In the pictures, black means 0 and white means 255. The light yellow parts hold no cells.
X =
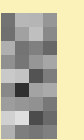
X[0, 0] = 115
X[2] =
[175, 116, 128, 103]
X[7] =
[208, 223, 76, 106]
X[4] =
[201, 195, 83, 125]
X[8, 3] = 128
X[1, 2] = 191
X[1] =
[112, 161, 191, 137]
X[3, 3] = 166
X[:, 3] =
[150, 137, 103, 166, 125, 170, 120, 106, 128]
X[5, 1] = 47
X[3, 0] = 144

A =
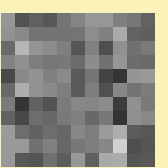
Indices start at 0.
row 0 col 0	151
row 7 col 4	121
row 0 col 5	133
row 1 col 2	115
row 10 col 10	88
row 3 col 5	107
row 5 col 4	126
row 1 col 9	99
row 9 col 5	120
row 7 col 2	109
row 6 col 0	123
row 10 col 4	92
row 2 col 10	122
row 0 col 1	82
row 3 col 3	119
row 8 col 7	154
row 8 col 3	109
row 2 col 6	129
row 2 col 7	78
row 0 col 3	87
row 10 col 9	85
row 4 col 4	138
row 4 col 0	73
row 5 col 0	104
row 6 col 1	52
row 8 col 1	109
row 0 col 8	127
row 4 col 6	117
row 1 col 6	141
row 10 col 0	152
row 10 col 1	88
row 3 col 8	150

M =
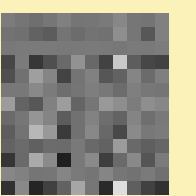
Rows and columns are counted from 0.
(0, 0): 124
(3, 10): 71
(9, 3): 108
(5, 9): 127
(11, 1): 129
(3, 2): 55
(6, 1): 99
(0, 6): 118
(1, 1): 112
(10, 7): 62
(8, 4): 58
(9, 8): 155
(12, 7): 42
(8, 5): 113
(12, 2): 37
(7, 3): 132
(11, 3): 118
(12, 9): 95
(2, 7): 121
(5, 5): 117
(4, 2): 159
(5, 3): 123
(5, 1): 120
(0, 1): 117
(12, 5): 166
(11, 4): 133
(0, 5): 117
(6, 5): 100
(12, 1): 137
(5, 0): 120
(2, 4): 121
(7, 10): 111
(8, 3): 153
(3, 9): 93
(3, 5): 146
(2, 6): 122
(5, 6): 126

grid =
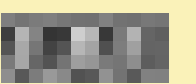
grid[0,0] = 127
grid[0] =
[127, 116, 123, 127, 119, 114, 113, 129, 114, 112, 120, 117]
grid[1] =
[62, 181, 132, 52, 56, 206, 183, 56, 122, 179, 101, 95]
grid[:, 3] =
[127, 52, 67, 83, 153]
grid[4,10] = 129
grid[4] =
[142, 88, 124, 153, 137, 82, 88, 146, 115, 89, 129, 128]
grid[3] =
[122, 167, 102, 83, 116, 158, 150, 122, 117, 142, 93, 100]
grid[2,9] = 160
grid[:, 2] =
[123, 132, 118, 102, 124]
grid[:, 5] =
[114, 206, 182, 158, 82]
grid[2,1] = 168
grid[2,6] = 164
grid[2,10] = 100

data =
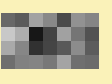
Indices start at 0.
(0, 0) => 104
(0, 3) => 136
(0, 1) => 91
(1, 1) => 174
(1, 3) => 67
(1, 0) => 200
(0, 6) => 133
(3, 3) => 120
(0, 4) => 74
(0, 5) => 146

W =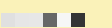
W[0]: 224
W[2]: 231
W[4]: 246

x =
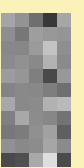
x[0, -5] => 165
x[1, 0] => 142
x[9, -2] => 166
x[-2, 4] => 139
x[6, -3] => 139
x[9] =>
[145, 137, 140, 166, 139]
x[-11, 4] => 166
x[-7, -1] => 152
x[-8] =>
[139, 145, 137, 179, 138]
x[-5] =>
[168, 137, 139, 177, 185]
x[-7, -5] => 156
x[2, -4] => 135
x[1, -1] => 149
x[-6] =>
[132, 137, 136, 126, 111]
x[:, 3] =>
[56, 152, 195, 179, 73, 126, 177, 135, 161, 166, 222]

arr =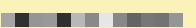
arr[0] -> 165
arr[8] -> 136
